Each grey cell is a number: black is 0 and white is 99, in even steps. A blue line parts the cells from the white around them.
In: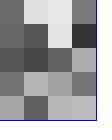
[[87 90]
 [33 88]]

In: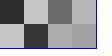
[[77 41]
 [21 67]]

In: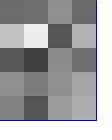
[[43 56]
 [92 33]]

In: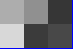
[[56 21]
 [23 28]]

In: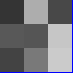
[[67 28]
 [33 77]]

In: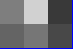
[[81 22]
 [46 28]]
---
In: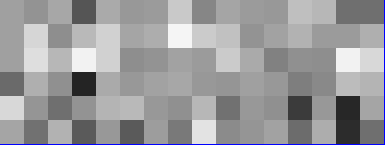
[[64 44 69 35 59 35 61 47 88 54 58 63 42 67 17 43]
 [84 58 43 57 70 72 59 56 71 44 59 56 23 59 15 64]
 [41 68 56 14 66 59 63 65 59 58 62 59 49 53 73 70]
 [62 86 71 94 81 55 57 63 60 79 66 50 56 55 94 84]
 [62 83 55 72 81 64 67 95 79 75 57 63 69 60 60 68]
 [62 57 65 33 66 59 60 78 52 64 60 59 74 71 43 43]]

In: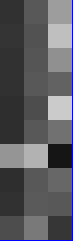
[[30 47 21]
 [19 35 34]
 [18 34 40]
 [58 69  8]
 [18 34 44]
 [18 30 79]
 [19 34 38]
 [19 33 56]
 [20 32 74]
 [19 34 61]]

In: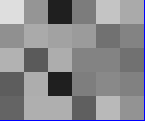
[[39 68 68 37 72 57]
 [36 67 12 49 53 50]
 [69 35 67 51 51 44]
 [56 66 63 60 44 51]
 [86 58 12 48 76 66]]

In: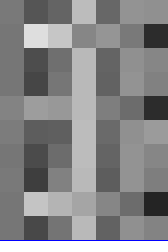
[[46 28 45 72 38 56 51]
 [46 76 70 64 52 42 14]
 [47 24 50 72 36 57 49]
 [46 29 42 73 39 57 52]
 [48 36 37 73 41 56 60]
 [51 61 59 72 49 42 17]
 [46 27 46 72 38 57 50]
 [46 30 43 72 39 56 52]
 [46 86 77 52 58 47 17]
 [47 33 39 73 40 57 56]]

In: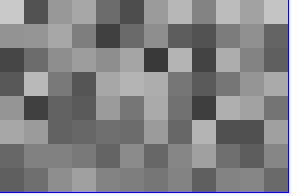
[[37 43 55 62 51 49 46 51 37 51 52 41]
 [40 50 50 47 39 54 40 52 62 43 36 52]
 [65 60 38 40 43 42 60 40 70 31 31 62]
 [58 25 38 35 60 46 66 44 24 68 63 45]
 [34 72 47 33 65 70 67 46 35 46 58 66]
 [27 42 55 61 55 64 22 70 26 67 51 37]
 [57 58 65 49 25 41 55 36 32 48 56 39]
 [78 32 59 65 42 30 60 71 51 73 63 76]]

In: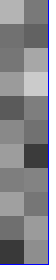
[[22 55]
 [43 60]
 [62 46]
 [49 51]
 [61 23]
 [53 44]
 [35 49]
 [60 79]
 [46 65]
 [44 38]
 [70 47]]

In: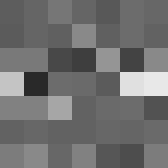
[[48 53 40 50 33 30 48]
 [38 40 38 38 40 39 41]
 [50 50 64 38 41 42 32]
 [76 16 42 41 35 87 90]
 [47 47 28 24 58 26 53]
 [35 39 37 53 37 42 38]
 [36 39 46 39 34 42 40]]

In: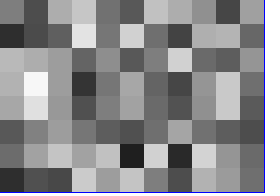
[[18 31 28 79 61 76 49 30 69 60 43]
 [42 63 76 63 75 12 81 16 82 58 41]
 [34 50 61 46 36 31 43 64 44 36 30]
 [65 87 59 31 49 63 41 32 56 78 35]
 [69 96 61 20 46 65 39 27 58 78 43]
 [72 67 61 39 55 34 49 81 41 36 58]
 [18 29 37 88 46 81 43 26 68 70 40]
 [49 30 67 77 44 34 75 67 56 27 62]]
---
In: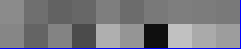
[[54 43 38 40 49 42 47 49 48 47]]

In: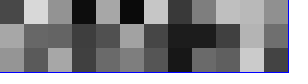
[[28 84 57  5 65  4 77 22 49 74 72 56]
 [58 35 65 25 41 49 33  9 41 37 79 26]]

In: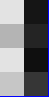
[[88  8]
 [88  6]]

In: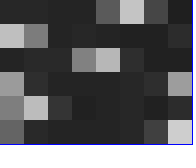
[[15 15 14 14 35 76 27 12]
 [14 16 16 50 71 18 13 13]
 [49 73 20 13 14 15 13 17]]

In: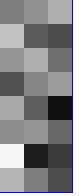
[[49 56 68]
 [58 68 43]
 [66 37  6]
 [96 11 23]]

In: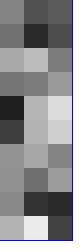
[[51 32 35]
 [66 73 48]
 [12 70 85]
 [57 65 51]
 [53 20 16]]

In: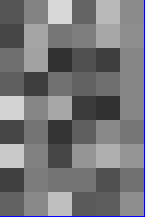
[[33 51 84 39 72 54]
 [43 63 19 31 24 52]
 [82 52 65 23 19 52]
 [78 50 27 58 68 58]
 [38 53 74 35 36 55]]

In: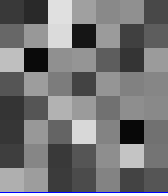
[[22 16 87 62 53 56 28]
 [74  4 56 58 36 20 60]
 [20 33 69 60 44 55 53]
 [24 52 22 33 55 76 45]]
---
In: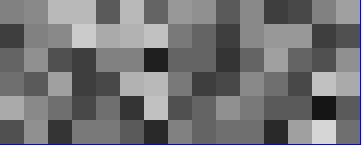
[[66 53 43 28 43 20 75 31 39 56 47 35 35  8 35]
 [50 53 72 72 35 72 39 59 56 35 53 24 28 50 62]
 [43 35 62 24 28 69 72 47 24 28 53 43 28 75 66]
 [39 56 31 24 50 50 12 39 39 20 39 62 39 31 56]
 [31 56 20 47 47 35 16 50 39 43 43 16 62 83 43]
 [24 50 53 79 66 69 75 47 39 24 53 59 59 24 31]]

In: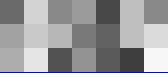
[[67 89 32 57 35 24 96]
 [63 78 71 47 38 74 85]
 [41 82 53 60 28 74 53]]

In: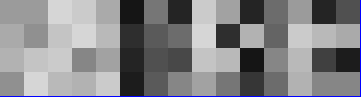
[[69 76 79 52 63 14 31 28 76 72  8 52 72 25 11]
 [66 56 76 83 72 18 35 42 83 18 69 39 79 72 66]
 [60 60 83 79 66  8 46 14 79 63 14 42 60 14 31]
 [56 83 72 69 79 11 35 52 63 46 21 42 69 52 52]]

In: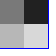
[[71 84]
 [47 13]]

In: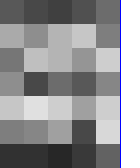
[[77 87 80 62 80]
 [66 55 70 77 49]
 [55 28 42 34 52]
 [49 52 62 28 84]
 [46 74 70 58 80]
 [34 28 25 31 42]
 [19 19 15 22 38]]

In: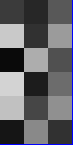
[[82 11 42]
 [78 19 60]
 [75 27 56]
 [23 15 34]
 [ 8 53 19]
 [ 4 67 31]]

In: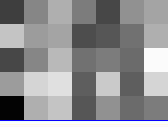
[[76 60 64 30 33 44 68]
 [60 83 87 37 79 37 83]
 [27 52 72 44 48 41 98]
 [24 52 68 48 27 56 64]
 [ 1 68 76 33 56 41 48]]
